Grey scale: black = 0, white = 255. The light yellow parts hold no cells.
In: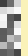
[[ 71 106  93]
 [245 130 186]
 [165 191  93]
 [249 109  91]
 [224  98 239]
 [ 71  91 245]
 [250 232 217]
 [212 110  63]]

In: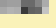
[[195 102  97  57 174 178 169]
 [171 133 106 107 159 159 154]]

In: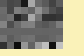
[[193  17 191 160  99 150  13 102  49]
 [111 102  96  96 114 111 103  92 115]
 [101 101 100 101 100 100 101 101 100]
 [124  98  87  94 129 127 106  78 131]
 [ 55  49  50 116 168  63  36 114 104]
 [ 66  81 112 145 100 116 126  70 108]
 [ 92  67  90 105 168  24  76  71  89]]

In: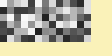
[[212  69  74  41 161  71 174 224  51  62 156 223  44]
 [ 66 103  84 121  47 148 138  32 243 183 180  62  76]
 [207  39 238 200 237  54 174 227 149 243 135 184  68]
 [ 71 105 184 143  83 198  35 183 237 249  98 248 166]
 [225 152 183 233 192 148 109 170  78  62  60 133  41]
 [224  43  77 160  68 218 121 245  64 229 206 162 248]]

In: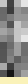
[[160 120  20  82]
 [131 128  63 169]
 [119  95 131  86]
 [110 157 121  85]
 [111 158 108  82]
 [229 198 122 138]
 [202 197 146 164]
 [165 200  85 141]
 [150 151 125 107]
 [133 148  60 105]
 [229 182  66 197]]

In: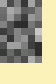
[[124 171  75 110  85 110]
 [ 44  99 108  70 105  57]
 [ 46  62 126 159 160  80]
 [168  69 150 131  54 131]
 [200 105 104 133  84  60]
 [ 92 120  43  47  84 130]
 [133 153  62 104 154 105]
 [135  99  93 149 169 111]
 [ 91 164  55 127  75 166]]

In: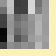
[[153 183 138 145 132 142  66]
 [159 166 155 111  81 163   9]
 [155 179 147 127 106 150   6]
 [154 178 145 132 119 147  64]
 [156 172 151 121 105 152  67]
 [154 128 216  65  65 190 111]
 [151 114 214  64  60 195 147]]

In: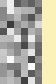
[[115 227  65 170 188 175]
 [127  92 191 101 175 148]
 [113 249 179 120 123 148]
 [144  72 176 179 252 196]
 [100 229 181 139 171 202]
 [105 171  73 135 150 163]
 [139 237 112 234 185 187]
 [156 179  80 160 227  86]
 [215 140 173 144  59 168]
 [156  84 130 182 151 137]
 [ 97 176 179 192 237 134]
 [131  97 120  93 239 188]]
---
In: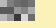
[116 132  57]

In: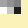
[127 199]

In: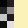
[32 37]

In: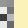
[143 236]

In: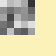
[ 52 147 179  96 103]

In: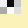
[201 251]

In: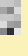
[187 135 200]

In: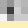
[182 208 146]
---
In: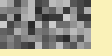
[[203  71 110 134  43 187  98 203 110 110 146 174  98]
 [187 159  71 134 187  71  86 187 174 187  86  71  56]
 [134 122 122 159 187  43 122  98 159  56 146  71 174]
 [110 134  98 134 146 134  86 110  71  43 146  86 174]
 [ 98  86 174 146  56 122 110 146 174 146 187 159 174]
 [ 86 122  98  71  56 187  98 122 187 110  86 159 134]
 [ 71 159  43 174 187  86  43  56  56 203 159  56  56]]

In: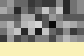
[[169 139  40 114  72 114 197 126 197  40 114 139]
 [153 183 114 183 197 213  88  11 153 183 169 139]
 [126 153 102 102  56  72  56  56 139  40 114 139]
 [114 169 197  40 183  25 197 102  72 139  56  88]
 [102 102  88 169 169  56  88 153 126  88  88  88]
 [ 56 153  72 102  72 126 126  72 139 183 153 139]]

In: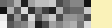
[[244  89 118 134 189  32  75 161 134 161 176 118 216]
 [232  63 149  63 216  89 161 201  75 149 149 134  75]
 [105 118 176  32 161 189 189 201  75 105 134 134  18]
 [ 18 176  89 216  47 118  63  32 176  89 105 105 201]]

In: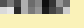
[[217 229  41 175 121 149  27  68  96 203]
 [ 82 121  68 175 108 133  14  53 149 108]]

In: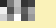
[[238  83 180  95 168]
 [208 140 254  83 153]
 [ 39 124 192  52  67]]

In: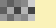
[[153 111 153 137 193]
 [125  95 125 137 206]
 [ 95 168  67 181  67]]

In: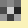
[[151  61 163]
 [121 136 106]
 [ 74 207  35]]

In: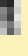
[[192  97 177]
 [163 121 204]
 [134  82 204]
 [121  66 228]
 [ 52  38 216]]

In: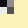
[[235  84]
 [ 16 142]]
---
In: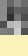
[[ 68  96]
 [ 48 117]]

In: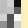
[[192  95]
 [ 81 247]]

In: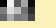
[[221 189]
 [171 123]]

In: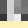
[[207 132]
 [215 236]]

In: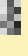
[[119  63]
 [103 192]]

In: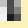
[[ 76 127]
 [ 28  82]]

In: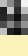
[[198  44]
 [ 65  17]]

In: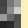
[[141 204]
 [104  80]]

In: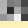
[[ 43 170]
 [169 240]]
